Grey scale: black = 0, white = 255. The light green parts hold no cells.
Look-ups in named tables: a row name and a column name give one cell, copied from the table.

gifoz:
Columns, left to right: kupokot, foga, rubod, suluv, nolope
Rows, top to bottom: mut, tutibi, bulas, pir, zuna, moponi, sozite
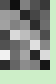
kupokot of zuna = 81
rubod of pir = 189
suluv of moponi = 36
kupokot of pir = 64
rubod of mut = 129
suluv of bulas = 43
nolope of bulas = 109
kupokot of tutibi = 157
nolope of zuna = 134
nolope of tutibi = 101

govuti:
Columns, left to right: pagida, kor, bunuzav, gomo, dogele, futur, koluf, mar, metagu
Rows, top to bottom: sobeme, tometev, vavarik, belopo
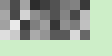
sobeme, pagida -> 140
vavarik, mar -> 124
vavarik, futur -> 53
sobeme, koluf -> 121
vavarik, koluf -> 144
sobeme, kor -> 76
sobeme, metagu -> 57
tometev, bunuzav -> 211
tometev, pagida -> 167
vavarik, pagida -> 161
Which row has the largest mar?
belopo

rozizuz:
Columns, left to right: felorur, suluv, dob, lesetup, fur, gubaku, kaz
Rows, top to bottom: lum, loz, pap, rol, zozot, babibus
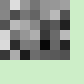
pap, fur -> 69
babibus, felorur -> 55
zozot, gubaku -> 103
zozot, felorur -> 218
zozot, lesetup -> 119
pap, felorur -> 81
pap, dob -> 169
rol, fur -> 55
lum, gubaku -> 151
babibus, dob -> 27
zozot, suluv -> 43
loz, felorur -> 134
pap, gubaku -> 88
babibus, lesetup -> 109
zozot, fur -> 7
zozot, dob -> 124
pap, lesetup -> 136
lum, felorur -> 132
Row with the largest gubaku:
loz

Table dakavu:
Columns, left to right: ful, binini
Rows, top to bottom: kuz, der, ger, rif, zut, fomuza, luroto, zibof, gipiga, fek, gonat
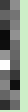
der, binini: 116
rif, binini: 145
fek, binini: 135
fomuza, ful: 149
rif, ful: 10
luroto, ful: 253
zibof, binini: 55
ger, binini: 127
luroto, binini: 94
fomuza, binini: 102
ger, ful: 57
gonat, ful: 45
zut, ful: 14
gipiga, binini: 15
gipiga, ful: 134
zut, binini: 107

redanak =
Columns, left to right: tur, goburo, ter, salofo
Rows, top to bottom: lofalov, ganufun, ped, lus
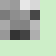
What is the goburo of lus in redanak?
51
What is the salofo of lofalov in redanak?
216
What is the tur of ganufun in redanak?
123
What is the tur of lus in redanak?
152
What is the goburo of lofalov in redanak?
155
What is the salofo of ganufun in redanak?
71
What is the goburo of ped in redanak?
134
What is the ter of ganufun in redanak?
152
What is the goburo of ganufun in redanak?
142
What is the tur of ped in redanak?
169
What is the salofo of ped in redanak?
186
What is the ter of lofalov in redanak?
231
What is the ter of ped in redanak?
131
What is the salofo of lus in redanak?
174
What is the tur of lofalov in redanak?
163
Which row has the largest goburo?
lofalov

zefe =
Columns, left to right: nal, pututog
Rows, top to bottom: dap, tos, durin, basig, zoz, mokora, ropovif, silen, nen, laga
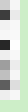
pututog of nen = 221
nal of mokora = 238
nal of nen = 94
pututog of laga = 247
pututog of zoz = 254
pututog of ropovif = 236

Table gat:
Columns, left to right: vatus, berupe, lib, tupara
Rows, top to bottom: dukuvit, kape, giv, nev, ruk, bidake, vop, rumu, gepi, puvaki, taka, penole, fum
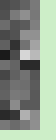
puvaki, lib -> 118
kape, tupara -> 120
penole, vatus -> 41
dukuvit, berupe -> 83
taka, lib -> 89
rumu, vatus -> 70
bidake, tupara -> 185
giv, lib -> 91
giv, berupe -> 83

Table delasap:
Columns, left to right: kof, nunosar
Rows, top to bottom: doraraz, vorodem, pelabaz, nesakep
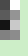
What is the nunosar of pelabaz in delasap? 201
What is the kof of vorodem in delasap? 91
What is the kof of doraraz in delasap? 74
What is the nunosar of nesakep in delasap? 140
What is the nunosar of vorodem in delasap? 148
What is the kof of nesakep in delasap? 129
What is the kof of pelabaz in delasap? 20
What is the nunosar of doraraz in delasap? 254

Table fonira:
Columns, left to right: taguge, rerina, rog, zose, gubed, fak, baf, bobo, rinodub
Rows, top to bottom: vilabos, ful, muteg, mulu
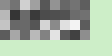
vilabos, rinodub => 94
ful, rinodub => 113
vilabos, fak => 147
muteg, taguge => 196
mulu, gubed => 130
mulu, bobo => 65

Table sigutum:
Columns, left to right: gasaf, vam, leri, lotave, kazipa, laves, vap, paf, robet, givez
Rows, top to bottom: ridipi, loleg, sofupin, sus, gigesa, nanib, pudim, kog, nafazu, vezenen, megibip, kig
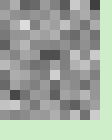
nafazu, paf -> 139
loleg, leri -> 139
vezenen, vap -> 163
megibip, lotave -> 122
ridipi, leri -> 97
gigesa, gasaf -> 96

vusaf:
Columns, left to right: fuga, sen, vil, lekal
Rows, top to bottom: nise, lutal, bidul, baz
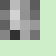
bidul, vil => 170
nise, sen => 187
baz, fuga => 133
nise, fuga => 85
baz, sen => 48
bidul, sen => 193
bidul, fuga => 97
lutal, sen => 210
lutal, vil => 146
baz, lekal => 114
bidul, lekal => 153
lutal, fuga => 127

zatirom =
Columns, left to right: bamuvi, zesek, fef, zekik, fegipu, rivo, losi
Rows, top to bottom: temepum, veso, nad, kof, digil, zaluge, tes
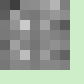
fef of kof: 143
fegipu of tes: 135
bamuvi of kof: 121
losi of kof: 122
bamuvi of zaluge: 123
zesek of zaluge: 143
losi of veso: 141
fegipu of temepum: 157
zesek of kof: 128
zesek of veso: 159
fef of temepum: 138
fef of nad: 202
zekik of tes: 125
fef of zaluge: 188
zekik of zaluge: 123
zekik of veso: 120
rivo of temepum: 180
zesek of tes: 135

